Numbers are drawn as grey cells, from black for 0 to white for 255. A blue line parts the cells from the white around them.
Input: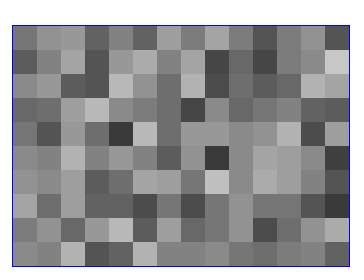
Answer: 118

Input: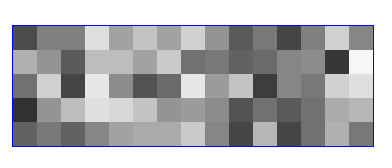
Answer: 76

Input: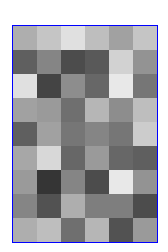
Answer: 174

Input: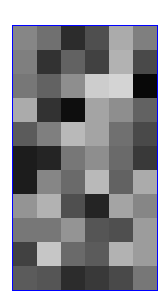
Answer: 134

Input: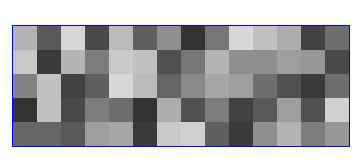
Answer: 179

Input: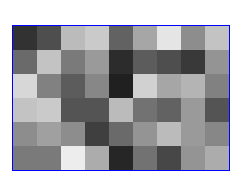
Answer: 50
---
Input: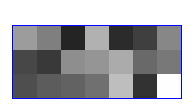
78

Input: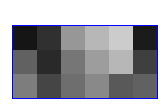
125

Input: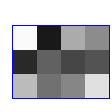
187

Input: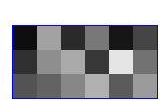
83

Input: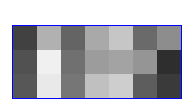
87

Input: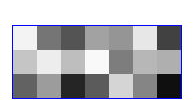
98

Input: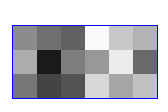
119

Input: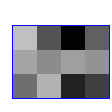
111

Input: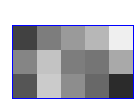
85
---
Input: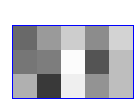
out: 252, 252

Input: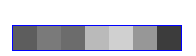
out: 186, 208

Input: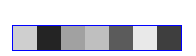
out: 191, 233

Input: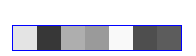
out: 154, 249

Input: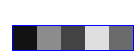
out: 67, 223

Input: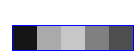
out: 199, 199

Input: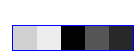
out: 2, 237
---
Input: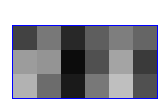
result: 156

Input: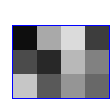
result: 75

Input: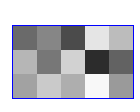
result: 182

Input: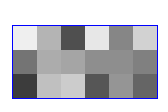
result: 116

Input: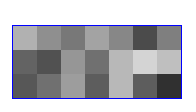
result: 99

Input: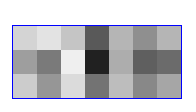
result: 158
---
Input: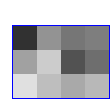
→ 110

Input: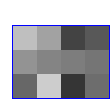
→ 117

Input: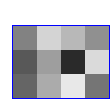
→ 218

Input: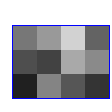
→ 138

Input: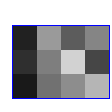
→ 70

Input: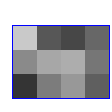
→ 118

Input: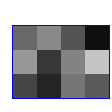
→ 197
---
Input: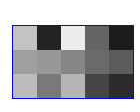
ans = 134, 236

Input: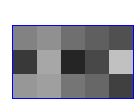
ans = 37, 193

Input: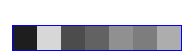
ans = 98, 215

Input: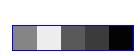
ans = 89, 237

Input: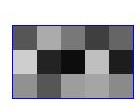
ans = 13, 206

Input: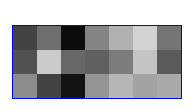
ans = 96, 210

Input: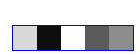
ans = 254, 254
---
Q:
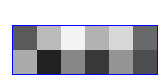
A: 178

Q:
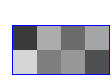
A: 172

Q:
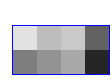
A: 189

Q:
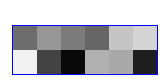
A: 102

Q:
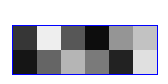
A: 13

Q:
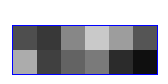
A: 201

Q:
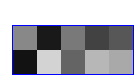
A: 121

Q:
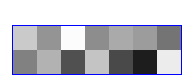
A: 170

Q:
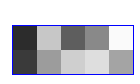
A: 94
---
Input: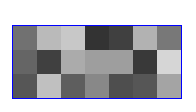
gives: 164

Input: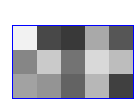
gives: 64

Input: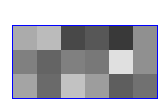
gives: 113

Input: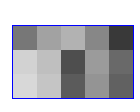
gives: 97

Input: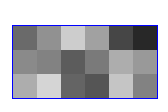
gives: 130

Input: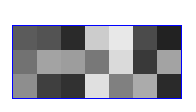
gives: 42
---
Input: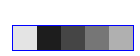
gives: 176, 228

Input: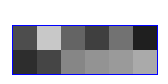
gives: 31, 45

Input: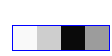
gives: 156, 249

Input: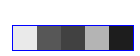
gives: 29, 234

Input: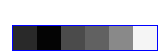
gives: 245, 41

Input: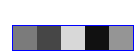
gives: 149, 123
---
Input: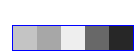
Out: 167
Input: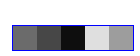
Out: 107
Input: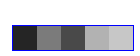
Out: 123
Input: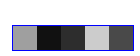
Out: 73
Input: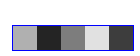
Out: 125
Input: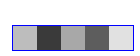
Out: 168
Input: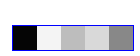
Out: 189
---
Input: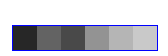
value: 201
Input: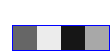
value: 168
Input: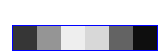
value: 14
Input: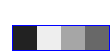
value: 104
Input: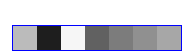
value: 167
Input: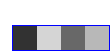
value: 184
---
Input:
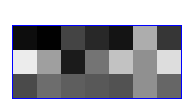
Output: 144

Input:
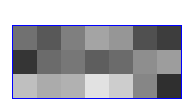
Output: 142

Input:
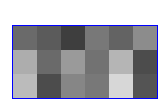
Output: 181

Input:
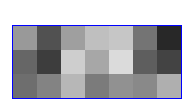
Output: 94

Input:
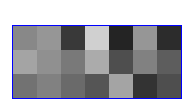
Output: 129

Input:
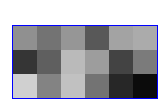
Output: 67
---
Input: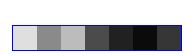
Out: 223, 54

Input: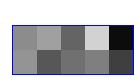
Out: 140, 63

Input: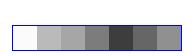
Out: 251, 144

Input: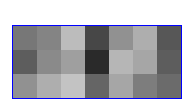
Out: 119, 107

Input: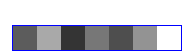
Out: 92, 255

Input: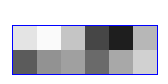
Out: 228, 209

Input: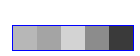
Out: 183, 58
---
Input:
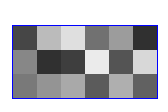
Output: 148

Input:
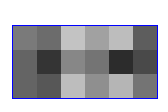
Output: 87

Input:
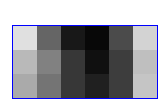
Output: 116

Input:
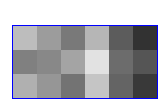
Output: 150

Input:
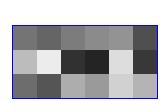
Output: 85

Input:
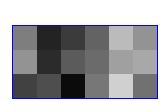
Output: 78
